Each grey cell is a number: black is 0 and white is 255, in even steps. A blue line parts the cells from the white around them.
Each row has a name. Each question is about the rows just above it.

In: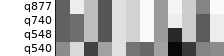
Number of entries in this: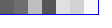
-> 7
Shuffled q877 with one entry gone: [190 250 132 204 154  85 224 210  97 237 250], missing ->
[244]

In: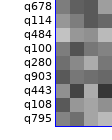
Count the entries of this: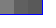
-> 3
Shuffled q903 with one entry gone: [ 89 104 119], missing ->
[111]
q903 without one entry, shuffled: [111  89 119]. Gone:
[104]
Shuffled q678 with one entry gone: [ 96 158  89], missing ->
[125]

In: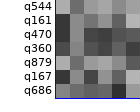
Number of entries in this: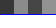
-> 4
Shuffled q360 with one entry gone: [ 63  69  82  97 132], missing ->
[75]
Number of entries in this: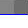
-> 2
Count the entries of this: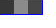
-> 3

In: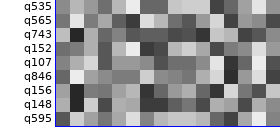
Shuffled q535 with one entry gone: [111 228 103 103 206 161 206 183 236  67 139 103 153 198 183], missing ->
[147]
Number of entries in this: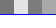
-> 4
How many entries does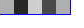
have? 5
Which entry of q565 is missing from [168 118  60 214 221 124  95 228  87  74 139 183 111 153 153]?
[67]
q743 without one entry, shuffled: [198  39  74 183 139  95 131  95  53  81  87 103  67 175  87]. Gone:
[190]

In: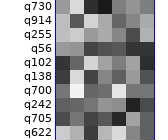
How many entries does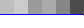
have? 6
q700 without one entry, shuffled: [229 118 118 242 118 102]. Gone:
[110]

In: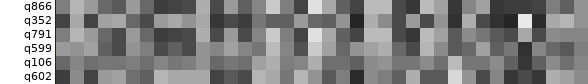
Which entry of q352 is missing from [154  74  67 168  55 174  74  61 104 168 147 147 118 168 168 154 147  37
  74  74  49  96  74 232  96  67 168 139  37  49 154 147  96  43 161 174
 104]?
[181]
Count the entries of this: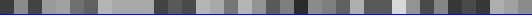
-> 38
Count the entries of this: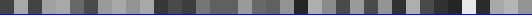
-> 38
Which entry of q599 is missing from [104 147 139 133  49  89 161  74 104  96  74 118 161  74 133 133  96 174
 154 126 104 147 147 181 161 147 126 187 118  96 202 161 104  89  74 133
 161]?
[81]

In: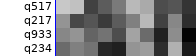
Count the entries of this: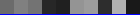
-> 10
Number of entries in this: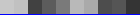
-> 10
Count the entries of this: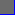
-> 1
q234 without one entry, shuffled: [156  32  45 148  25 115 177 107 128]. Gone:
[39]
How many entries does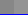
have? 2
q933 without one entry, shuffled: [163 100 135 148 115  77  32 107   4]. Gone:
[141]

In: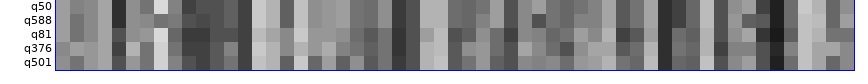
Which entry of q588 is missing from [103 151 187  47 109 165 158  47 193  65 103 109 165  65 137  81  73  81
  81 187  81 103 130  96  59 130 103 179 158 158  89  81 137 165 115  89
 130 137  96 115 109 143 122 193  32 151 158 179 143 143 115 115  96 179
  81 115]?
[201]
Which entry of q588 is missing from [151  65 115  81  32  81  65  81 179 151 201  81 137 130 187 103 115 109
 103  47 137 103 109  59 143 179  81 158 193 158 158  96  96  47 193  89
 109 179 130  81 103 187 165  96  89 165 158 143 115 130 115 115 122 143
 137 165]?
[73]
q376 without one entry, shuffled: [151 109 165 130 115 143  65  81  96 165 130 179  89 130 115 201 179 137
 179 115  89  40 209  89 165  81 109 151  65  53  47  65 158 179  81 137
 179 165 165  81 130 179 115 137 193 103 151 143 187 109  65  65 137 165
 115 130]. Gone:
[172]
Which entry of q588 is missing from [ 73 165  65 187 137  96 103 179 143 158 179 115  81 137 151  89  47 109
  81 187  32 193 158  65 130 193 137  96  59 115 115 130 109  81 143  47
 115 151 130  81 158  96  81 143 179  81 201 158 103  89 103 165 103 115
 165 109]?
[122]
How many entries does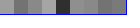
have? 9
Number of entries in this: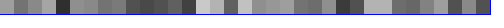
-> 35
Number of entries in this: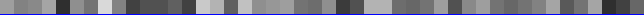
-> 46

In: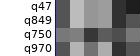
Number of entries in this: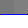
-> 2
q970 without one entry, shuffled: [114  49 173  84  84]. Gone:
[180]

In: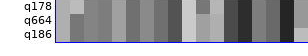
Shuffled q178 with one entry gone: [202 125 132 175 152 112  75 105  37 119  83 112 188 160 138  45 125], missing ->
[182]
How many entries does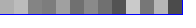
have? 13
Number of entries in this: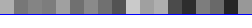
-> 18

